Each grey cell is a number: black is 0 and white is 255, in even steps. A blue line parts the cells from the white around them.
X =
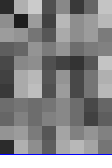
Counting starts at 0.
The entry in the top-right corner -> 196
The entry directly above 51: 109
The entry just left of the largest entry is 176
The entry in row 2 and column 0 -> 156
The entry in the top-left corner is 43
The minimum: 29
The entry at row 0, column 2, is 203
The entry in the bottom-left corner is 43
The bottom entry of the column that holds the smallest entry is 176
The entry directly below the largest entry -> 156
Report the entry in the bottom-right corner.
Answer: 117
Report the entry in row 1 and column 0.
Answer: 142
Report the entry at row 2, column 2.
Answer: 117
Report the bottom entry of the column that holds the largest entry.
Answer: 142

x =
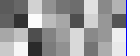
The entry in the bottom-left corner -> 202
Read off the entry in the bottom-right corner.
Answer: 233
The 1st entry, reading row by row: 91
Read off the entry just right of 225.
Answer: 137
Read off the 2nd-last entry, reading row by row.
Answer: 173
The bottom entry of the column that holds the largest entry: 42
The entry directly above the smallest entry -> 78
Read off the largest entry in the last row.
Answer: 246
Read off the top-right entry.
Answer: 179
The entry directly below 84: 239
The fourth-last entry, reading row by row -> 217
